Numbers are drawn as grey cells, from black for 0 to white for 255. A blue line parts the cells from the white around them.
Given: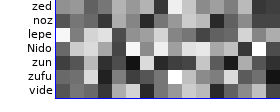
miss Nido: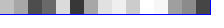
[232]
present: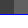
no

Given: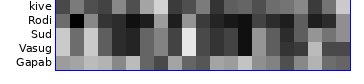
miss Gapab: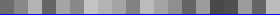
[86]
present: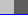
no

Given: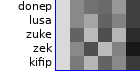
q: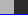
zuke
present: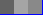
no
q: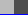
zuke
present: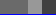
no
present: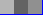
no
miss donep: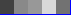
[106]

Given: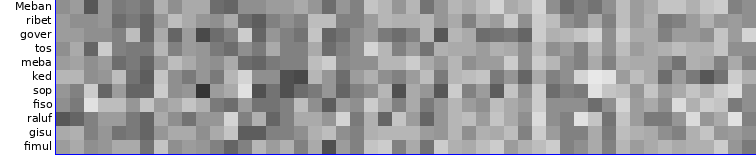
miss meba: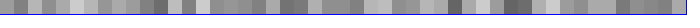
[163]
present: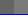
yes
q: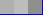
gisu
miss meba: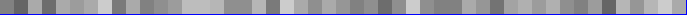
[136]
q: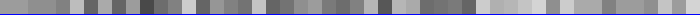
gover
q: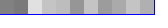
sop
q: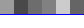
gover

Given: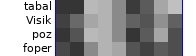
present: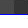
yes
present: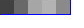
yes
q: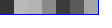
tabal
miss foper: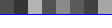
[72]
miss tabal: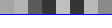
[59]

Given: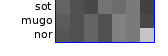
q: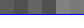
mugo
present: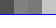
yes
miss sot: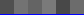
[65]
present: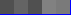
yes
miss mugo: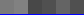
[92]
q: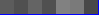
mugo

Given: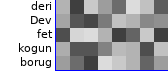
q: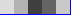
fet
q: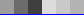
borug

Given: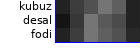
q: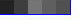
fodi
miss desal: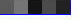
[55]

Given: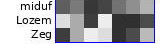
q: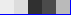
Zeg
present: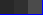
no
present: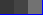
yes
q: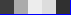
Zeg
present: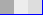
yes
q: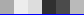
Zeg

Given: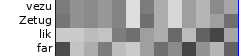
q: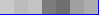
lik
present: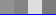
no
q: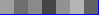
far
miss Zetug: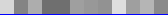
[117]
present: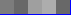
no
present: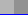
no
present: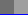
yes

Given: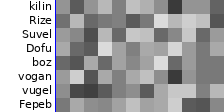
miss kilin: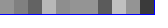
[176]
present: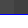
yes
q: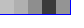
kilin
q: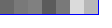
Rize
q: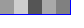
vogan
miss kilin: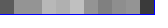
[99]
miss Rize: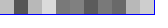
[113]

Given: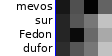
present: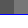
yes
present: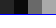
yes

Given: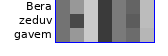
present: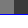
no
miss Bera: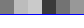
[100]
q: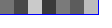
zeduv
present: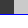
no
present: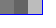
yes
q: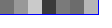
gavem

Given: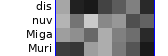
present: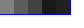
no
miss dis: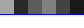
[33]
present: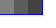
no
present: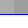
no
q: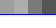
Muri

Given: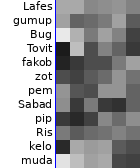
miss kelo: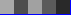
[155]
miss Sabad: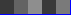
[49]
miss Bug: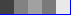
[177]
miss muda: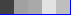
[71]
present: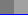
yes
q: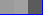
kelo

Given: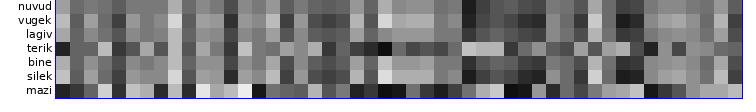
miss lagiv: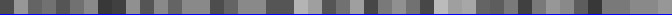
[129]
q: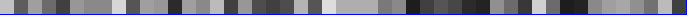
silek

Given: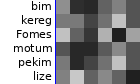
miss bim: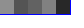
[46]
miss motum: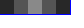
[90]
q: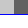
lize

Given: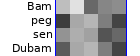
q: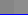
Bam
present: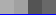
yes

